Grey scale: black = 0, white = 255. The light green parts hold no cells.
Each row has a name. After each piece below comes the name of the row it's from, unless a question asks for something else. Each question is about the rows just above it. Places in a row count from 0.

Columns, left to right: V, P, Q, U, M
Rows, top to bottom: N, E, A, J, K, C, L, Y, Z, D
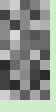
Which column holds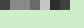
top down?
V
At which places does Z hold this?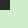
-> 1
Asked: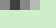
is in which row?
A
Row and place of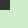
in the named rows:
Z, 3
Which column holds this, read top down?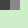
V
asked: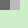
C
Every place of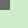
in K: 0 3 4

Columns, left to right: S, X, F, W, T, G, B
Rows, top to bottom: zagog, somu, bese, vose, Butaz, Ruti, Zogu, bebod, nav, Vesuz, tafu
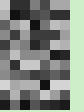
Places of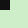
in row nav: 4
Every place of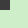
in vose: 1 3 4 5

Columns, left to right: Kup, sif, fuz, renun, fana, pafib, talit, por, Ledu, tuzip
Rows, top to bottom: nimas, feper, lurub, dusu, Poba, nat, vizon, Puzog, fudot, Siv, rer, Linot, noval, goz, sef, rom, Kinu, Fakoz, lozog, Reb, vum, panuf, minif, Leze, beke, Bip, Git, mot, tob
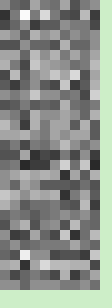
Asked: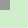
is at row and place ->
vizon, 5
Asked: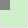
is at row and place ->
minif, 4
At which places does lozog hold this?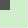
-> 7 9
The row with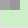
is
vizon
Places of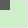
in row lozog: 4 5 6
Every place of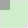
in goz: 0 1 5 7 8

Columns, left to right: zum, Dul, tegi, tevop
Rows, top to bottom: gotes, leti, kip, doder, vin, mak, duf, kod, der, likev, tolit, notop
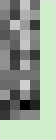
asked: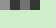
mak
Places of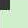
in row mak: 1 3
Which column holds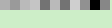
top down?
tegi
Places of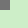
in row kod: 0 1 2 3
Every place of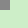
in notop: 2 3
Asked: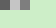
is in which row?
vin

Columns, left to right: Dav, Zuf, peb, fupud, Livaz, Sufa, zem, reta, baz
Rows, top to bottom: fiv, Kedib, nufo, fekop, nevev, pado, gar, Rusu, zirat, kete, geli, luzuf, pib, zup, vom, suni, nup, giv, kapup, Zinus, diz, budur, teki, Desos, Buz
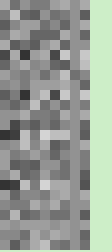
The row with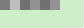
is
geli
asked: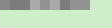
diz
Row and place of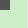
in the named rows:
kapup, 8
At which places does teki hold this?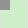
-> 1 5 7
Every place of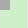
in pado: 1 4
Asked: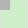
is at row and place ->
budur, 1

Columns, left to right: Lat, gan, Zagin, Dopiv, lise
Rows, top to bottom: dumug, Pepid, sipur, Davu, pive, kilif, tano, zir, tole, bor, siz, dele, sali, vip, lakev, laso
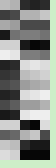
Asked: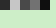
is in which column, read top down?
lise
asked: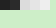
bor
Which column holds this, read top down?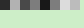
Zagin
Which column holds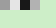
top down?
Zagin
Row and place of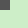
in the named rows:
tole, 1
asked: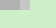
Pepid
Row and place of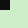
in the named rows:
pive, 4

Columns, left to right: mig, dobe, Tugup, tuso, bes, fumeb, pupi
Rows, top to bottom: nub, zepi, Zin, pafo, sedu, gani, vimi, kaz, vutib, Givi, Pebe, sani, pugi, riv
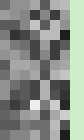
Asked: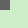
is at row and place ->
sani, 0
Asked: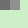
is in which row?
nub
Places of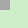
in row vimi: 1 2 6
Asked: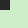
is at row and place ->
Pebe, 6
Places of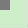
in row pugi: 2
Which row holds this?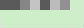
Zin
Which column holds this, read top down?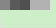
bes

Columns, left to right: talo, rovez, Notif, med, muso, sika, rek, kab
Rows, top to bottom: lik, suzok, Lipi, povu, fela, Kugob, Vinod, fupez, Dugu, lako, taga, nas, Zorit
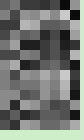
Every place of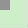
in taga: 3 7
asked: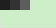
Vinod
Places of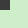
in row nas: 0 3

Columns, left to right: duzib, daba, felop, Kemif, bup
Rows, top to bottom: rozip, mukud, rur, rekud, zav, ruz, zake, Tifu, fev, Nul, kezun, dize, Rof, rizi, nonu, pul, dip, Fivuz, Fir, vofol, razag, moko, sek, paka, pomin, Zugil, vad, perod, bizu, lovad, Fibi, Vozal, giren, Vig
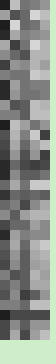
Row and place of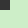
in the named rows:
vofol, 0
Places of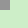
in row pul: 1 3
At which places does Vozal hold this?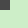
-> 1 2 3 4
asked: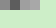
vad
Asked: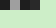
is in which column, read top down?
duzib
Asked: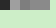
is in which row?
paka

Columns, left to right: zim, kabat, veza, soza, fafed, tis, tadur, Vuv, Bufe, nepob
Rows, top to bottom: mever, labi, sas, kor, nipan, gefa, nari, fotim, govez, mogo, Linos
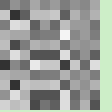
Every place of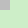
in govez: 0 3 4
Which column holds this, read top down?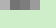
nepob
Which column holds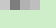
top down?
zim

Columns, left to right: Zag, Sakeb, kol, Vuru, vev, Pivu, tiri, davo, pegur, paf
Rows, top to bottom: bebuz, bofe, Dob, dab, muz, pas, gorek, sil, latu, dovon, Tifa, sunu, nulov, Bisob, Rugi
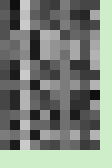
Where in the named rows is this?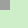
Tifa, 9
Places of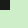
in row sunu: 3 5 7

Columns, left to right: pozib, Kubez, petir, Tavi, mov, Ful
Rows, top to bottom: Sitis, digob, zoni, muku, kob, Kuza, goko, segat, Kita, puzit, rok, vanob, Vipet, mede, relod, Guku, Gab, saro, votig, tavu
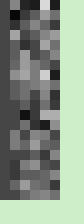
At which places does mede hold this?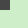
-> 0 2 5
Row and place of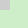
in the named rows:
segat, 4
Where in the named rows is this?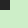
Sitis, 2
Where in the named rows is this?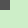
Gab, 4
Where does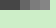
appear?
tavu
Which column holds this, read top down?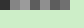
Tavi

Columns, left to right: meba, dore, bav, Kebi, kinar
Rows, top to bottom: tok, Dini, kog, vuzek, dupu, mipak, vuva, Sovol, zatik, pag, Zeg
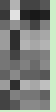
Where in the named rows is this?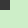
Dini, 0
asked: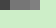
mipak
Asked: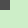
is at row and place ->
tok, 0

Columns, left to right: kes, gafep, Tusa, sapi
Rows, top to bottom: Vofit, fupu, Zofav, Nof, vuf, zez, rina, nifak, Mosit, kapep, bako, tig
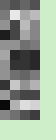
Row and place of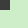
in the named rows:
tig, 3
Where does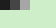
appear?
Nof
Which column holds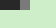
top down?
sapi
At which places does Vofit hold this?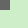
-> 0 2
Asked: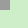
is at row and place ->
kapep, 0

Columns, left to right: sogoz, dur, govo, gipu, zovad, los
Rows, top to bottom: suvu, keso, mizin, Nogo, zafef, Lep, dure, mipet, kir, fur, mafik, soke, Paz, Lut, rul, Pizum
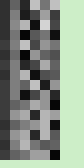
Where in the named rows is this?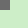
Lep, 1
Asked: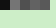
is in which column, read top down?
los
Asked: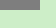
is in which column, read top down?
dur
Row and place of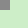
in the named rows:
mizin, 1
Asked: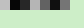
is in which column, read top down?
govo
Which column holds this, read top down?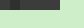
sogoz

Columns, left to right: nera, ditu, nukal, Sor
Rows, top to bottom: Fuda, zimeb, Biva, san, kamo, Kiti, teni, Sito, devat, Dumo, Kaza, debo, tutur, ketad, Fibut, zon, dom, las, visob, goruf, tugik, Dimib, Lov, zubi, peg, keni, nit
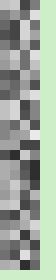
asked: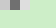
Kiti
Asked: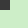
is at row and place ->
zubi, 2
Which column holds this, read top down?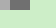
nukal
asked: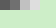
Dumo
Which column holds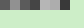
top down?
nukal

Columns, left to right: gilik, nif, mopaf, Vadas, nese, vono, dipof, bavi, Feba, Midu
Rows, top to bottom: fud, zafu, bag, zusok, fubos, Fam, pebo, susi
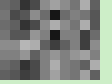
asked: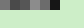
zafu
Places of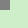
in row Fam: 0 1 4 6 9
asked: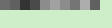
fud

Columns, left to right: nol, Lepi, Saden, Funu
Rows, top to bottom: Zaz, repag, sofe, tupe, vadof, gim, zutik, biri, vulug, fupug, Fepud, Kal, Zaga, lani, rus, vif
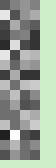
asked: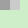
Zaga
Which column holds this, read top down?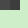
nol
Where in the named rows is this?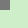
tupe, 1
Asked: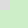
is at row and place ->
vadof, 1
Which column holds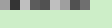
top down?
Saden
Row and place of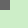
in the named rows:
zutik, 1
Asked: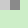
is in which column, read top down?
Funu

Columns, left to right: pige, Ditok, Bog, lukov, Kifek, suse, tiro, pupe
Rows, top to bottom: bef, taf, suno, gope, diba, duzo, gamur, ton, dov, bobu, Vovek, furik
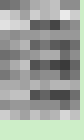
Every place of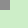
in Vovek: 0 3 4 5 7
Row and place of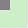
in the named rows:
ton, 3

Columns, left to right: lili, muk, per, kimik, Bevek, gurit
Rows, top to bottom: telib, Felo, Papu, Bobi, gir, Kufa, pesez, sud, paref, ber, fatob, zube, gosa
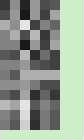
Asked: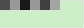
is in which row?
Felo
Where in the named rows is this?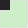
telib, 2
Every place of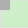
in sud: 2 3 4 5
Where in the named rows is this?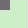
Kufa, 4
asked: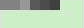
pesez
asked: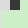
zube
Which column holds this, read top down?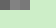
Bevek

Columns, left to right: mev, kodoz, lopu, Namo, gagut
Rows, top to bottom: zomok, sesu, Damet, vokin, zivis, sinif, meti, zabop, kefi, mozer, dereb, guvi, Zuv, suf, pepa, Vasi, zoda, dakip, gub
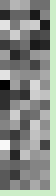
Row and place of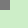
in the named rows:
Damet, 1
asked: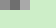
gub

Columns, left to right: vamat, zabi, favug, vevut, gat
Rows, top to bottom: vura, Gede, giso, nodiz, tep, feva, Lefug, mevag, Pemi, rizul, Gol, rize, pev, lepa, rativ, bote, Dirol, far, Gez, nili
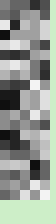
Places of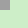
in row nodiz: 1 2 3
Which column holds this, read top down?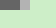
gat
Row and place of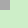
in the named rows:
rize, 1
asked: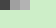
feva

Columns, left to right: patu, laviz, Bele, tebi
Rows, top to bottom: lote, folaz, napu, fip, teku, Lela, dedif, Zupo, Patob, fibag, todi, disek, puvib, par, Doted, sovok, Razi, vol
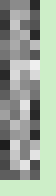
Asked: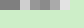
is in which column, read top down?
Bele
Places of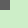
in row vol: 0 1 3
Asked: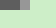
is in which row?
vol

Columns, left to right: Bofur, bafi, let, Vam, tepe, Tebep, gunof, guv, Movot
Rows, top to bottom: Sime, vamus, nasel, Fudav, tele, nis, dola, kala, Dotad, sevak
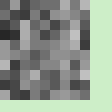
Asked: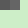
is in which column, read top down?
Vam
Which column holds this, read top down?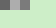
Vam
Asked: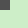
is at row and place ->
kala, 1
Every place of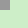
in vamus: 6
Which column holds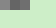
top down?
tepe
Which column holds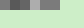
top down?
Vam

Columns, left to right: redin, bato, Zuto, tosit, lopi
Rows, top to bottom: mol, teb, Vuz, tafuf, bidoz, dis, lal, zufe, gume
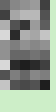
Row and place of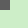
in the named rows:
Vuz, 4
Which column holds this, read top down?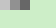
lopi
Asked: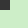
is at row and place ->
Vuz, 2
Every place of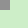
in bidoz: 0 2 4

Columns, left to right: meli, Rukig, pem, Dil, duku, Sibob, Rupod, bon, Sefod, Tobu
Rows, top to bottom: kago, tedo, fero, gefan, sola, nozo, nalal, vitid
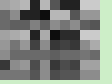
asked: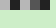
kago
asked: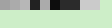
gefan
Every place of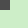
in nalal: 3 6
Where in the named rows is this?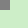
fero, 3
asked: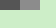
vitid

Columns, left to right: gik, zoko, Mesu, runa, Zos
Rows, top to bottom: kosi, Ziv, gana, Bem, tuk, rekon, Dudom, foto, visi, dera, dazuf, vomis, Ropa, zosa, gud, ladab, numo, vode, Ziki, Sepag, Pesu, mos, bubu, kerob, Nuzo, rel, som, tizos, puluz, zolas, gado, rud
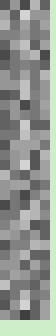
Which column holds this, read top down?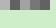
runa
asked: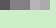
Nuzo
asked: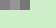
Bem
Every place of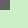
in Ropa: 0 3 4
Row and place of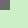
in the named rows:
Ropa, 1
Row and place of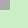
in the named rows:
Nuzo, 4
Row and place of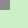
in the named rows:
mos, 4

